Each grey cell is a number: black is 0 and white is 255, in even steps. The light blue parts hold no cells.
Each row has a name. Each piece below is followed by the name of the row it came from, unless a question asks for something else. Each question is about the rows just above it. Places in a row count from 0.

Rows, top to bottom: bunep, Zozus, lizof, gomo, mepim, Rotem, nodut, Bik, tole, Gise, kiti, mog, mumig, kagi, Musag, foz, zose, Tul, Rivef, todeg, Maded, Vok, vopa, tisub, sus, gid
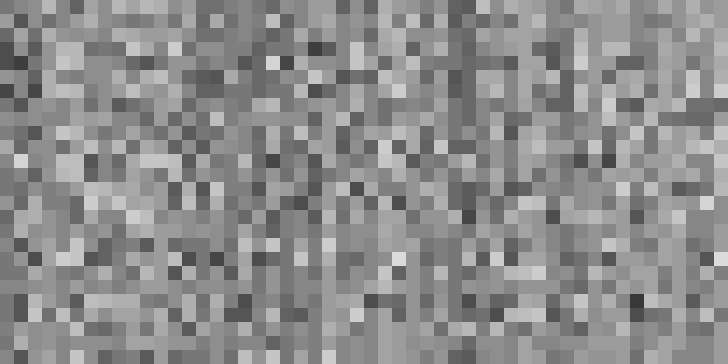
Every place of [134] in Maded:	0 1 4 6 16 21 22 24 36 49
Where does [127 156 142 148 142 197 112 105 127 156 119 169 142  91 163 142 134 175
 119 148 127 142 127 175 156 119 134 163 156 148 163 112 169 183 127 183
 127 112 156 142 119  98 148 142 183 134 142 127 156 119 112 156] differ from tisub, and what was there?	5, [189]

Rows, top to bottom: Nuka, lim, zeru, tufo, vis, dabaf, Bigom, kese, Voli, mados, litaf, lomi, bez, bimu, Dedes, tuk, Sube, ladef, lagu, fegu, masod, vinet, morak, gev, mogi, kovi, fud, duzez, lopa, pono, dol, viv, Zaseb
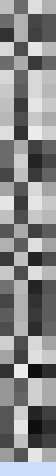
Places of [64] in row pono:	3
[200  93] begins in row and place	Bigom, 0

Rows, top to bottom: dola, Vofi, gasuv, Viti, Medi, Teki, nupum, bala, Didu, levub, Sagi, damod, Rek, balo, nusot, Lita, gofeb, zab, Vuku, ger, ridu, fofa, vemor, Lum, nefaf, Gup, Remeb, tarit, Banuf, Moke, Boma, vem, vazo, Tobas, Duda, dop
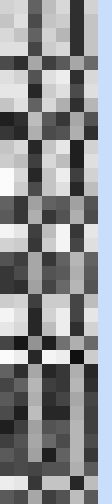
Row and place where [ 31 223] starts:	damod, 5
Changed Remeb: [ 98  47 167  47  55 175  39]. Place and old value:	3, [39]
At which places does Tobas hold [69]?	0 2

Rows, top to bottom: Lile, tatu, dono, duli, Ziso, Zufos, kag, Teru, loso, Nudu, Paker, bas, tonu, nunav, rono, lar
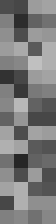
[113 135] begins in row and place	lar, 2
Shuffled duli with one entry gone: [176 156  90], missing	[170]
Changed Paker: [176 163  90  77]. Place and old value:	3, [83]
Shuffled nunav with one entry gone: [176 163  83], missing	[90]

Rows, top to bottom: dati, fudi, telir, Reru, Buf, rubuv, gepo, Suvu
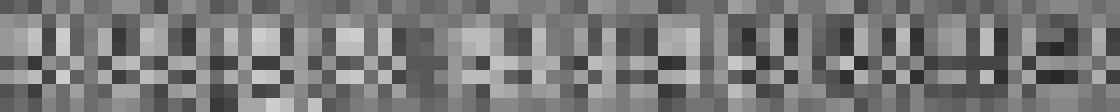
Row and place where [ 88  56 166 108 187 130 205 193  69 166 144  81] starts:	telir, 12
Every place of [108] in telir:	15 26 74 75
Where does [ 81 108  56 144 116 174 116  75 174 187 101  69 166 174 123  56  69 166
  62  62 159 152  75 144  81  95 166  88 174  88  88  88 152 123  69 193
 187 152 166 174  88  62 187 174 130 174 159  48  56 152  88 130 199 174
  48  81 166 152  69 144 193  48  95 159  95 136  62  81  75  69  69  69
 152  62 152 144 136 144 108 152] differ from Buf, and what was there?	51, [136]
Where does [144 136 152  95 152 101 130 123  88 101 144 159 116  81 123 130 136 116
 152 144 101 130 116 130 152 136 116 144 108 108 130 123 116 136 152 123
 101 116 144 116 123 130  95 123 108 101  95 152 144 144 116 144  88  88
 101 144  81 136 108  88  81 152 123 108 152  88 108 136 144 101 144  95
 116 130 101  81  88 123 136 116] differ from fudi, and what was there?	13, [88]
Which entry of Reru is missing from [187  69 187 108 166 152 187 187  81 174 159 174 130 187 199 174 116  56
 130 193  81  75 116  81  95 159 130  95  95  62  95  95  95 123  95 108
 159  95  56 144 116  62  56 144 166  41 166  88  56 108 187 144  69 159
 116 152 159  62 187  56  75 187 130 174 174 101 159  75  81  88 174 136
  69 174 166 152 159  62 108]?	[180]
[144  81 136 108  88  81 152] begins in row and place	fudi, 55
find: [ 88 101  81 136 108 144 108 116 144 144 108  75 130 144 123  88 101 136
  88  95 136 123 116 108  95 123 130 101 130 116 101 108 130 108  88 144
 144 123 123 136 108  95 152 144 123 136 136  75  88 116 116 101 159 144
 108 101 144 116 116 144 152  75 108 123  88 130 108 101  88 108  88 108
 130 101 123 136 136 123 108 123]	dati

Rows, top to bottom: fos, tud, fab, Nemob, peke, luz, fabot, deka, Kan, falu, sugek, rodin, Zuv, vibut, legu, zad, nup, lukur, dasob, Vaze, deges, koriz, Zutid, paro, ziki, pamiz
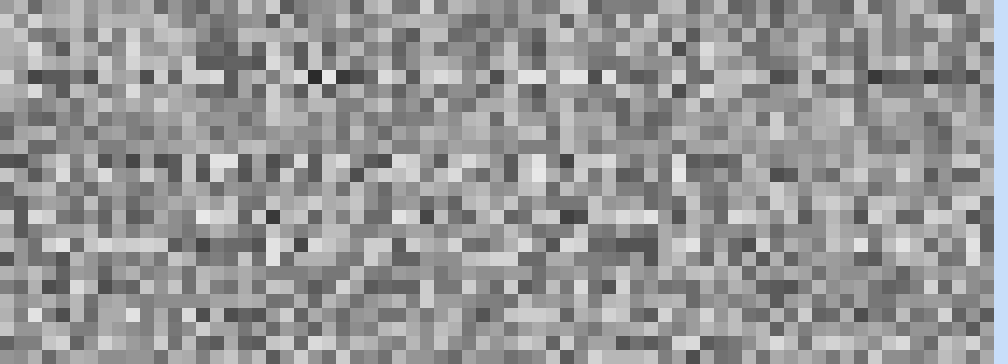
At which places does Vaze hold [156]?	1 3 5 8 12 16 28 30 33 36 37 43 45 51 59 70
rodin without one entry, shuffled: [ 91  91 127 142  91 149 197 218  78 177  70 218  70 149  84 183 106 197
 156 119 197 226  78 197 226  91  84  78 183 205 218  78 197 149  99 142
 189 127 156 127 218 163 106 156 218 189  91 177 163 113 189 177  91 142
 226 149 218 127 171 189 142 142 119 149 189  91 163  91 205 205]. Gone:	[134]
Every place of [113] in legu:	5 7 18 27 61 67

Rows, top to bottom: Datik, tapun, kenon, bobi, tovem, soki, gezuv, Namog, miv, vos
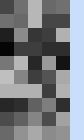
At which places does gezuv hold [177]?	0 1 2 4
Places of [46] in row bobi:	3 4
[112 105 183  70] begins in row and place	tapun, 0
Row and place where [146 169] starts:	vos, 1
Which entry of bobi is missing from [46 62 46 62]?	[5]
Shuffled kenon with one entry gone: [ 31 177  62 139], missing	[54]

